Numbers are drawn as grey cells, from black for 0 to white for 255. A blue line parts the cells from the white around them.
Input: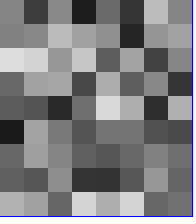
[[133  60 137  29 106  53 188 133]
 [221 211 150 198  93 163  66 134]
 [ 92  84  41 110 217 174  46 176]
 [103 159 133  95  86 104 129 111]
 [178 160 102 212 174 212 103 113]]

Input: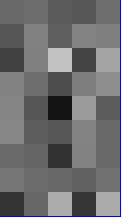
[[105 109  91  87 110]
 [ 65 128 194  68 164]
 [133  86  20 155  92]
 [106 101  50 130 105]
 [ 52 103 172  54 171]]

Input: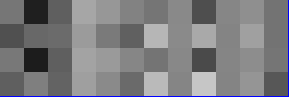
[[118  31  95 166 151 130 117 137  78 134 143 115]
 [120  28  95 163 154 134 116 136  74 133 141 117]]

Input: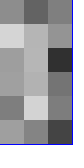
[[141  99 127]
 [158 182  48]
 [126 211 125]]

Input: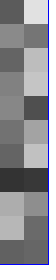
[[ 91 225]
 [100 189]
 [135  79]
 [100 193]
 [173 142]
 [ 97 102]]

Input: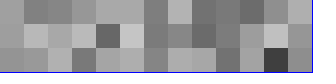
[[160 129 134 151 169 169 126 179 114 121 108 143 175]
 [148 153 177 121 165 174 133 173 167 114 163  63 142]]

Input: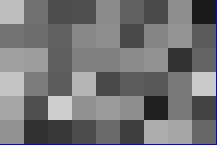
[[189 113  77  79 139  96  74 142  26]
 [159 157  95 128 128 138 146  50 100]
 [165  78 206 144 155 141  32 121  67]]

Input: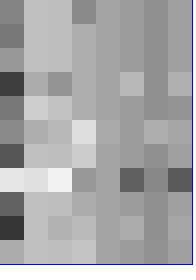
[[131 192 190 137 164 156 143 160]
 [152 192 190 173 164 156 143 160]
 [120 206 193 173 164 156 143 148]
 [ 86 192 190 204 164 156 143 160]
 [ 98 192 190 172 164 156 143 160]
 [172 192 190 195 164 156 145 160]]
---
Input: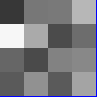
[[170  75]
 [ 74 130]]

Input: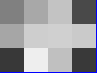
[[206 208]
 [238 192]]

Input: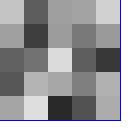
[[ 62 156]
 [114 219]]

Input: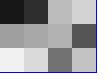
[[168 178]
 [218 114]]

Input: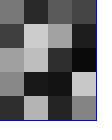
[[203 163]
 [190  45]]

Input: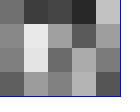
[[233 160]
 [229 108]]

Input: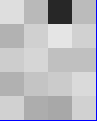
[[208 229]
 [214 192]]
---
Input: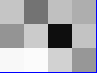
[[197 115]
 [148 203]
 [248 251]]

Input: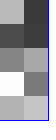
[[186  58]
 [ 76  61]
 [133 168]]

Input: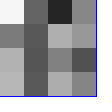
[[246 100]
 [123  88]
 [178  85]]

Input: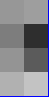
[[151 158]
 [125  46]
 [148  91]]

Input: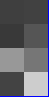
[[ 63  65]
 [ 57  85]
 [152 118]]

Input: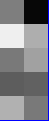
[[126   7]
 [239 174]
 [121 161]]

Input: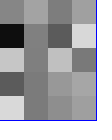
[[134 163]
 [ 14 128]
 [198 127]]
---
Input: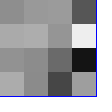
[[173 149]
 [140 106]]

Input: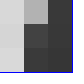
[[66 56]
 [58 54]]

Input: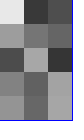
[[117 101]
 [167  53]]

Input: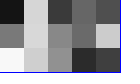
[[216 136]
 [207 145]]

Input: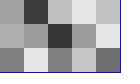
[[155  54]
 [229 129]]

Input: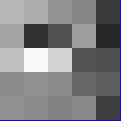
[[ 50  81]
 [250 211]]

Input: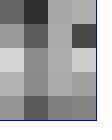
[[ 92 171]
 [141 173]]

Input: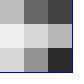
[[215 184]
 [147  44]]
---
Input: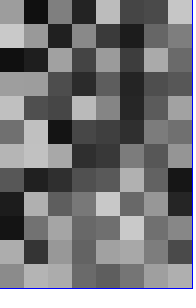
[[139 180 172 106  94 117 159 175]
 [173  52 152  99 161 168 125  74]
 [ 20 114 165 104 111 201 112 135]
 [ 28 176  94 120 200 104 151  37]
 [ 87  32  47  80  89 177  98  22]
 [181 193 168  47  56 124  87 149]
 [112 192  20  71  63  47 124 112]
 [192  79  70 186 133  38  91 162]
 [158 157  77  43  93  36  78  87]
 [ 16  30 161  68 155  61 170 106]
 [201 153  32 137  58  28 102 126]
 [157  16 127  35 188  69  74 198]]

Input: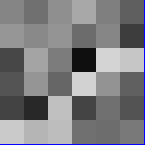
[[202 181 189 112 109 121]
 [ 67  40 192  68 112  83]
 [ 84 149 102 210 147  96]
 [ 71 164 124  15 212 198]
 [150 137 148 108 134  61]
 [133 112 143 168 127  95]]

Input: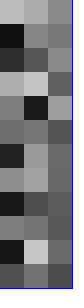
[[ 81 115  77]
 [ 23 197 106]
 [126 116  88]
 [ 25  79  93]
 [141 162 104]
 [ 34 154 106]
 [110 118  84]
 [126  26 158]
 [174 196  97]
 [ 46  87 137]
 [ 17 133 121]
 [188 171 138]]

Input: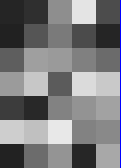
[[ 34 108 148  38 168]
 [206 192 232 130 137]
 [ 60  40 130 147 162]
 [155 199  91 219 201]
 [ 94 159 154 128 107]
 [ 33  85 122  75  37]
 [ 37  47 142 228  76]]

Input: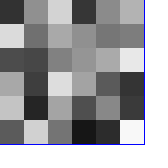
[[ 91 209 116  22  44 248]
 [196  37 164  79 136  58]
 [168  62 221 163  90  52]
 [ 76  71 129 149 170 232]
 [219 112 169 144 118 125]
 [ 50 144 211  54 139 179]]

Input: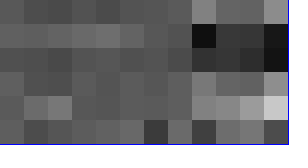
[[ 94  76  85  92  97 104  59 106  64 109 118  76]
 [ 90 107 119  87  85  91  90  94 129 135 155 200]
 [ 95  80  78  90  84  91  86  94 120 100  97 142]
 [ 80  78  73  83  86  80  83  75  50  54  45  19]
 [ 96  94  99 105 110  99  87  82  15  56  54  23]
 [ 88  77  74  82  75  83  85  90 129 100  98 140]]

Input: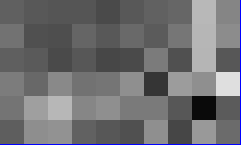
[[ 94 142 146  97  87  80 143  70 153 107]
 [116 159 183 134 143 122 122  87  10  91]
 [124 104 137 114 117 143  53 156 143 223]
 [ 95  90  74  87  71  74 123  80 181  87]
 [114  80  78 101  88 105  91 118 182 140]
 [ 96  88  85  85  74  88  97 102 184 133]]

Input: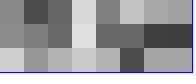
[[206 149 177 201 177  77 164 164]
 [139 126 106 224 104 104  64  61]
 [136  76 100 215 128 194 168 160]]
